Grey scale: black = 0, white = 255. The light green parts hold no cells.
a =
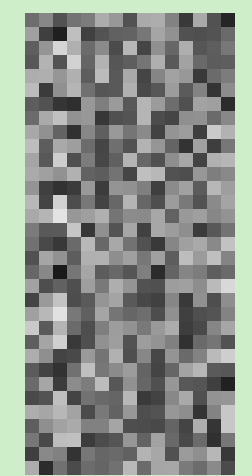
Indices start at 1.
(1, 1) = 109
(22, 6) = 165
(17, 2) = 73
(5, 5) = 93
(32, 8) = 97
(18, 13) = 155
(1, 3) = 82
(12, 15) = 137
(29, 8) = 152
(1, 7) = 152
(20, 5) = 158
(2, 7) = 97
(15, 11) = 97
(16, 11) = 156
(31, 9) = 99
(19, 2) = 136
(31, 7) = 85
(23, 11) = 172
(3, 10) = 144
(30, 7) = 165
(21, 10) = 65
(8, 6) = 55
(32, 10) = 167
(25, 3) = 68
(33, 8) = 185
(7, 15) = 43
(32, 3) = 129
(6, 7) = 89
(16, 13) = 59
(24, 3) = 208
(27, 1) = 106
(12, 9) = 191
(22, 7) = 117
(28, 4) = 68
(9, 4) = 49
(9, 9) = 138
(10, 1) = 189
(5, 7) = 89
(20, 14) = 186
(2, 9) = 119

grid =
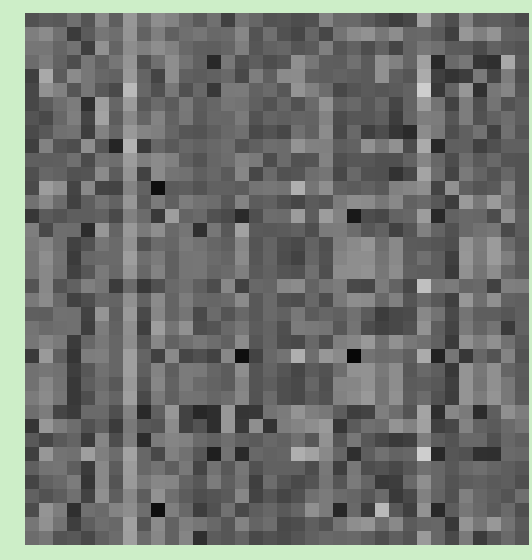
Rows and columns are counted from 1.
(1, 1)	81
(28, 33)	124
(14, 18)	97
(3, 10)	142
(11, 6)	115
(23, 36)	98
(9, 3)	112
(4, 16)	81
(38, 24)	105
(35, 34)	94
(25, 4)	53
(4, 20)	144
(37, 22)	82
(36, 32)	119
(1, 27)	61
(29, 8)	131
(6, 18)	107
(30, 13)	83
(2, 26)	119
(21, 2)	139
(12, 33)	100
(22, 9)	73
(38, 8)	159
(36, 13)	61
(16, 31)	81
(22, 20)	120
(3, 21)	91
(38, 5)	72
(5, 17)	126
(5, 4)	139
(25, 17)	67
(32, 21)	162
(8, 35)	110
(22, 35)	86
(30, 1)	53
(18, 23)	133
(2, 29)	105
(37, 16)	131
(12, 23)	71

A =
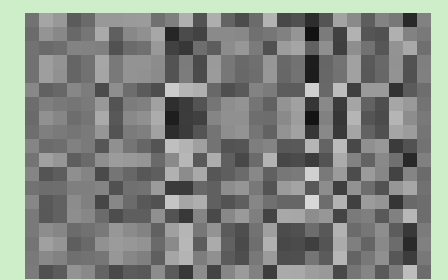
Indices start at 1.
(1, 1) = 114
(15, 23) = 68
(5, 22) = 103
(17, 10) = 106
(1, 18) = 179
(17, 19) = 72
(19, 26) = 89
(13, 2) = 109
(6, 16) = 89
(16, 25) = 118
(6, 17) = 131
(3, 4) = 131
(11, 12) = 183
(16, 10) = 97
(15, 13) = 133
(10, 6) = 86
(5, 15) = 119
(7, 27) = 166
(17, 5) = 105
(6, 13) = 175
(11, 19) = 71
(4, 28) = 82
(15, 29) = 109
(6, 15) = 79
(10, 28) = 82
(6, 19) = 92
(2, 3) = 136
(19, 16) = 155
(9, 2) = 127
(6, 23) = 189
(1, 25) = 94
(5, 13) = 75
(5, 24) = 161
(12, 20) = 122
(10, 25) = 144
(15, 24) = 122
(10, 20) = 89
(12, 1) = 133
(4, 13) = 74

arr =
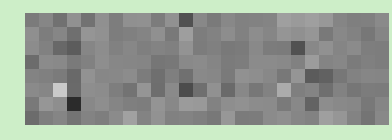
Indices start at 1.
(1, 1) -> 123
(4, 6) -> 142
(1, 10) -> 124
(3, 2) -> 129
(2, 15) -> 141
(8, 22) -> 159
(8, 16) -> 123
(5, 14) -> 135
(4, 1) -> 108
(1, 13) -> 136
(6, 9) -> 149
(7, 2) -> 150
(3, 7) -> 129
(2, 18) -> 134
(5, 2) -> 128
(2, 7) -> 125
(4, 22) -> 132
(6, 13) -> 111
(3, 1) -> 140
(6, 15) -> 106
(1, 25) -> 128
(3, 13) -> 124
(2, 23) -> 136
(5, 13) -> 137
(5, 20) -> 149
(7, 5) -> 136
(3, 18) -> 124
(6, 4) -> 106
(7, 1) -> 121
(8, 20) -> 134
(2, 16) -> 129
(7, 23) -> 137
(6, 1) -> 138
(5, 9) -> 124
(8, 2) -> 126
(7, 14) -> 130
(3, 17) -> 137

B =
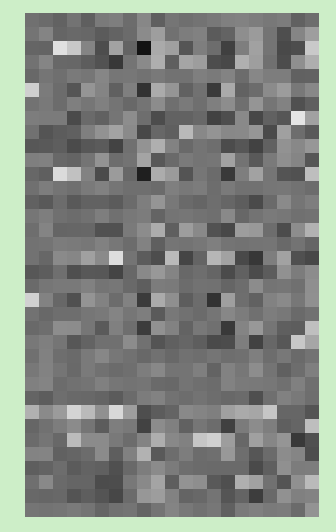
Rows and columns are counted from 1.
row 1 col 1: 112
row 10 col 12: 105
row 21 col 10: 171
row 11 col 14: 118
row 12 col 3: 219
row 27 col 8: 115
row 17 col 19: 105
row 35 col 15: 85
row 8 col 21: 161
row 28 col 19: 129
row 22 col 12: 113
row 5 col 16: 108
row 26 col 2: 130
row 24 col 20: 200
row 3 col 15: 64
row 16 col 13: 137
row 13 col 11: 127
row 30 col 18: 126
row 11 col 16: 115
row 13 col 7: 117
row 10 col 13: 116
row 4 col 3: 104
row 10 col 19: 146
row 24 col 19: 87
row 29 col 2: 138
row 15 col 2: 126
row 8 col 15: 78
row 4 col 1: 114
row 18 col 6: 138
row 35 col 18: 105
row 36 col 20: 107
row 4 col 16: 176
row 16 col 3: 101
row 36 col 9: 100
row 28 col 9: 124
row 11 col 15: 162
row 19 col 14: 101
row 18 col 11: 186
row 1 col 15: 128
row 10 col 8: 112
